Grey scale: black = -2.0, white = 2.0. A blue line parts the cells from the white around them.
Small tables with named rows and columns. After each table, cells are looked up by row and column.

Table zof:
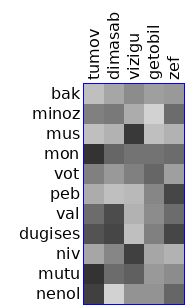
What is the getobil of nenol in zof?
0.3
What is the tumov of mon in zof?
-1.2
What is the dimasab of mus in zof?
0.8
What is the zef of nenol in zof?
-0.4
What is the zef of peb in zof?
-0.9
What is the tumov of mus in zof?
1.0
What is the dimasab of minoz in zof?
-0.1
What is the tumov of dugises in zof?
-0.7

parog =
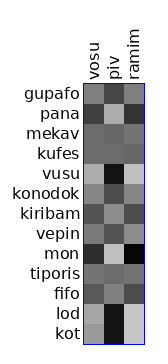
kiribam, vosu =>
-0.7
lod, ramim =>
1.1
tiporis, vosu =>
-0.2
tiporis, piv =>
-0.3
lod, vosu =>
0.6
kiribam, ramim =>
-0.8
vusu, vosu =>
0.7
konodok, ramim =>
0.1
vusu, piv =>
-1.7
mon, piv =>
1.0
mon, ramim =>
-1.9
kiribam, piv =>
0.2
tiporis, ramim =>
-0.2
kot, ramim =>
1.1
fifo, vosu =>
-0.6
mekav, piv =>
-0.4
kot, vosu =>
0.4
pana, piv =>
0.7

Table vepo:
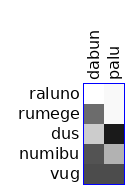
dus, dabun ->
1.2
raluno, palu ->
1.9
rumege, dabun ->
-0.3
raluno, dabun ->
2.0
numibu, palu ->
0.8
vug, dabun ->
-0.8
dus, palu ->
-1.6
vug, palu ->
-0.8
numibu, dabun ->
-0.7
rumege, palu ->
1.9

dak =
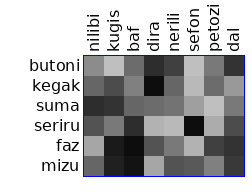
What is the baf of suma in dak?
-0.4
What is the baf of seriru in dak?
-1.3
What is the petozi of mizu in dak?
0.0
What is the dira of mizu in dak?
0.6
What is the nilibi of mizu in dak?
-0.4
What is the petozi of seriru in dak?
0.7
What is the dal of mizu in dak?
-1.1
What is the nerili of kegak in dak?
-0.4
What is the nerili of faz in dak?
-0.1
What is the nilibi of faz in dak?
0.6
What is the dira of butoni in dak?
-1.3
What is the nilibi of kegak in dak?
-0.4
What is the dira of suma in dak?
-0.3
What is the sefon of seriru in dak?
-1.8
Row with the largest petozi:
suma

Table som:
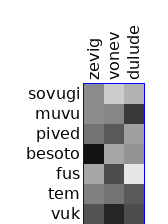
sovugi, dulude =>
0.8
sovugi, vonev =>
1.2
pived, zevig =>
-0.2
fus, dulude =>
1.6
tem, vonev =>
-0.2
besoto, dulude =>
0.3
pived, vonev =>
-0.6
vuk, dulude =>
-0.8
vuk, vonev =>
-1.4

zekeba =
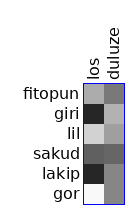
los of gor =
1.9
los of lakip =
-1.4
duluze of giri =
0.8
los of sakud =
-0.5
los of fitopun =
0.7
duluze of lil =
0.5
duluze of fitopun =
-0.1
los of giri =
-1.4
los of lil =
1.3
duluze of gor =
0.1
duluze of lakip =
0.1
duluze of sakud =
-0.4
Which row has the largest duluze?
giri

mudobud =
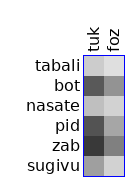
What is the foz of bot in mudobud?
0.3
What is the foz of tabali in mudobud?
1.5
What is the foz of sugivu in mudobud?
1.3
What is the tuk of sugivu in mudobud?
0.5
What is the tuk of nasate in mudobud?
1.0
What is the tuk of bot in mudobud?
-0.6
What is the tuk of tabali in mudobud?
1.2
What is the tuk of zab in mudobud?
-1.1
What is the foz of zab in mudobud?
0.0
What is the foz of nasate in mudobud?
1.3
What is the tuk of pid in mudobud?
-0.7
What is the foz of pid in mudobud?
0.6
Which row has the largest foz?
tabali

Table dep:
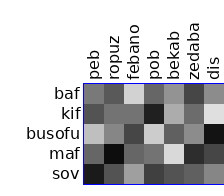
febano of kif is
-0.2
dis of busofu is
-1.7
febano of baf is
1.3
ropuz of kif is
-0.2
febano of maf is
-0.4
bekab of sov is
-0.7
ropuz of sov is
-0.7
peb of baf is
-0.1
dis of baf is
0.2
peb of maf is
-0.4
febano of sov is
0.5
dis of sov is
0.1
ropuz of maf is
-1.8
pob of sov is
-1.0
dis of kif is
1.5
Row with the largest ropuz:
busofu

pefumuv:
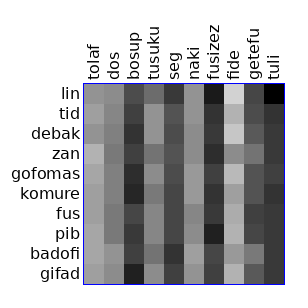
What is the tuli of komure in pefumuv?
-1.2
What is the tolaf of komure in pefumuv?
0.5
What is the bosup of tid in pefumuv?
-1.0
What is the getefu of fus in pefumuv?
-1.0
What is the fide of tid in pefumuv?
0.8
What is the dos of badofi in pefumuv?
0.3
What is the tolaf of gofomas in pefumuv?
0.6
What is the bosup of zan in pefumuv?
-1.0
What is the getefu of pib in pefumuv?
-0.9
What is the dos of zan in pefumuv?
-0.1
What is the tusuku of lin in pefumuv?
-0.3
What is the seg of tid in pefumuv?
-0.7
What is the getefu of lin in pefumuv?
-0.9
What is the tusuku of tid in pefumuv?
0.3
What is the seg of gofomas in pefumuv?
-0.8
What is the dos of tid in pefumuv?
0.1
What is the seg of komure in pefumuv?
-0.9
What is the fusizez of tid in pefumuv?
-1.2

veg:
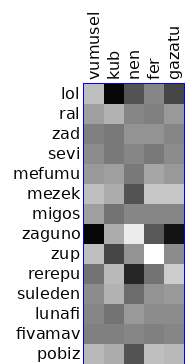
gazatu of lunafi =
0.2
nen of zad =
0.3
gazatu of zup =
0.2
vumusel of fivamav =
0.0
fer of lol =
0.1
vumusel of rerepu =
-0.2
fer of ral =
0.0
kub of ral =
0.8
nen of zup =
0.3
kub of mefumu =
0.5
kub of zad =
-0.1
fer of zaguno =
-0.6
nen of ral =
0.1
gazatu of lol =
-0.9
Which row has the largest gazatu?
rerepu

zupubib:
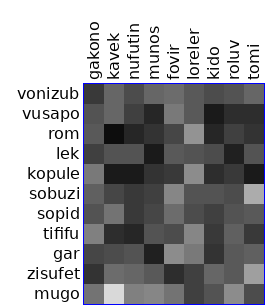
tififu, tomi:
-1.1
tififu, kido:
-1.1
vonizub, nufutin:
-0.8
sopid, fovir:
-0.3
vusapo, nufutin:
-1.0
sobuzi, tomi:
0.7
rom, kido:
-1.4
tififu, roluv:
-0.5
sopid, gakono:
-0.7
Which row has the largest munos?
mugo

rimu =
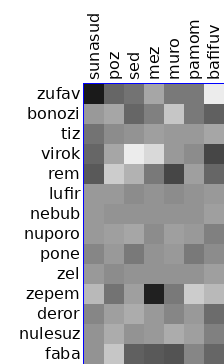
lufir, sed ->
0.2
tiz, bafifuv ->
0.6
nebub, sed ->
0.3
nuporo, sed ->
0.6
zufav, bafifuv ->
1.7
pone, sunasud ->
0.1
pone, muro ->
0.4
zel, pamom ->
0.3

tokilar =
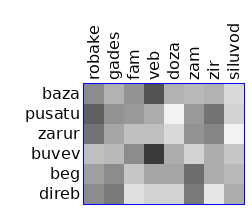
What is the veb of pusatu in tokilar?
0.7
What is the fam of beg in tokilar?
1.1
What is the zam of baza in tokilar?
0.9
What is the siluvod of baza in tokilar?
1.4
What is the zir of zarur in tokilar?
0.1
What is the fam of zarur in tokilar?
1.0

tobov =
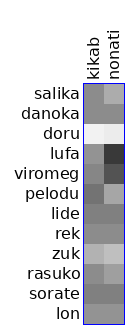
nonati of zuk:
1.0
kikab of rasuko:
0.2
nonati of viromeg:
-0.7
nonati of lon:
0.3
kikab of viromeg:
0.1
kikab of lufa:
0.3
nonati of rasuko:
0.5
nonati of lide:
0.0
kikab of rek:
0.2
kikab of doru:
1.8
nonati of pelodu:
0.6
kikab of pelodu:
-0.2
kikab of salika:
0.2
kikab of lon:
0.3

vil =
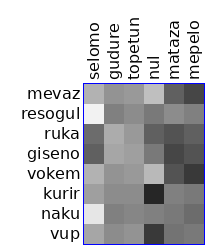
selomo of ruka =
-0.3
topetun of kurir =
0.2
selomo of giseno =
-0.5
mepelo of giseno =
-0.7
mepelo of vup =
-0.1
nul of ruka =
-0.5
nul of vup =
-1.1
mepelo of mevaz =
-0.9
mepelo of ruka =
-0.5

